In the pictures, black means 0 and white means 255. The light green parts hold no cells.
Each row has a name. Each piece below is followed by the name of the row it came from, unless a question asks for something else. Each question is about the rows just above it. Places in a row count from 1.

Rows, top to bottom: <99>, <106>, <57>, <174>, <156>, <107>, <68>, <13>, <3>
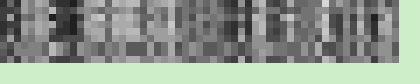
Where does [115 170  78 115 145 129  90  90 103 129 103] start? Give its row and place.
<68>, 24
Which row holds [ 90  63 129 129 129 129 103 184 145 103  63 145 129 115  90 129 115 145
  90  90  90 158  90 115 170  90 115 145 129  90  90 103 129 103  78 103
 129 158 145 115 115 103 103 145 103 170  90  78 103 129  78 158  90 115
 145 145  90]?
<13>

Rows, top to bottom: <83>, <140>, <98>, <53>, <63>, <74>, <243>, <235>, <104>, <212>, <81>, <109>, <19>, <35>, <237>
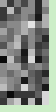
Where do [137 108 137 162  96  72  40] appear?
<81>
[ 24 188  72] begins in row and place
<235>, 4
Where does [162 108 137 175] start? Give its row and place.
<63>, 1
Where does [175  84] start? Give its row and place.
<74>, 3
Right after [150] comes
[188]
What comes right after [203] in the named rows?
[40]

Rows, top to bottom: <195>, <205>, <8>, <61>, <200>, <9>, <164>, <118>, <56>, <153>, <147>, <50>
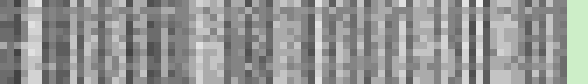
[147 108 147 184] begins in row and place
<200>, 52
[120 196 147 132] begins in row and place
<153>, 45
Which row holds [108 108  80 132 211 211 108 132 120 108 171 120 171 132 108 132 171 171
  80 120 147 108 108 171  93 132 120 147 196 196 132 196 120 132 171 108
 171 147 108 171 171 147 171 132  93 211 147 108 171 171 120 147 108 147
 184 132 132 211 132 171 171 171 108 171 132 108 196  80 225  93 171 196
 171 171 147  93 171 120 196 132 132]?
<200>
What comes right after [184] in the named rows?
[132]
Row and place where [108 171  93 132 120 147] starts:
<200>, 23
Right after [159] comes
[93]
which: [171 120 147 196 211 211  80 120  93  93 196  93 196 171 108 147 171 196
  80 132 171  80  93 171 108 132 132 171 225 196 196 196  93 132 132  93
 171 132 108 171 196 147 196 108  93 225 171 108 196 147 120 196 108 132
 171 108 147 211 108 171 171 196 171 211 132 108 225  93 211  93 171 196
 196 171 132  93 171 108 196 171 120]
<164>

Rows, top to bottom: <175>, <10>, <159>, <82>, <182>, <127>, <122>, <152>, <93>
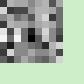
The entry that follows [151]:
[180]
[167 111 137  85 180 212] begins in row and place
<159>, 2
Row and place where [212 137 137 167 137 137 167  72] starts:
<152>, 2
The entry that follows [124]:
[167]
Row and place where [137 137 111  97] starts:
<122>, 3
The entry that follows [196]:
[137]

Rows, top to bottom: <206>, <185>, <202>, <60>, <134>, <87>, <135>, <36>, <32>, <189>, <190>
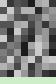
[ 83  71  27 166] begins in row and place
<206>, 3
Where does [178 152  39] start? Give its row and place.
<87>, 6
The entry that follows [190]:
[203]
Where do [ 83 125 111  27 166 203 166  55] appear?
<135>
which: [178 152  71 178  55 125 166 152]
<189>

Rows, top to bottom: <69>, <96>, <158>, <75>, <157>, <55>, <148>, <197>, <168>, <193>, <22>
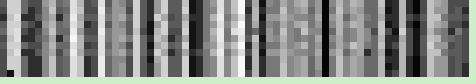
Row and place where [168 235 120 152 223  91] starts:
<55>, 31
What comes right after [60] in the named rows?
[76]
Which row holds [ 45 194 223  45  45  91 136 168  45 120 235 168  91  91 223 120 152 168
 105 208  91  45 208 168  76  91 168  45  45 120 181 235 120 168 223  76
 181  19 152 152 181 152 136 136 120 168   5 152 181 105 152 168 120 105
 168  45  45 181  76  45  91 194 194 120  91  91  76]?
<158>
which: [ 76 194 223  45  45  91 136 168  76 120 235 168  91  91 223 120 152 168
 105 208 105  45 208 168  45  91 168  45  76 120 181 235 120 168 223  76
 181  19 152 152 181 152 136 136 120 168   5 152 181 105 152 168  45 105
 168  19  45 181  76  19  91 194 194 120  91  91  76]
<197>
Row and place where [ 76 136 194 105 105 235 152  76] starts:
<157>, 6
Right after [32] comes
[45]

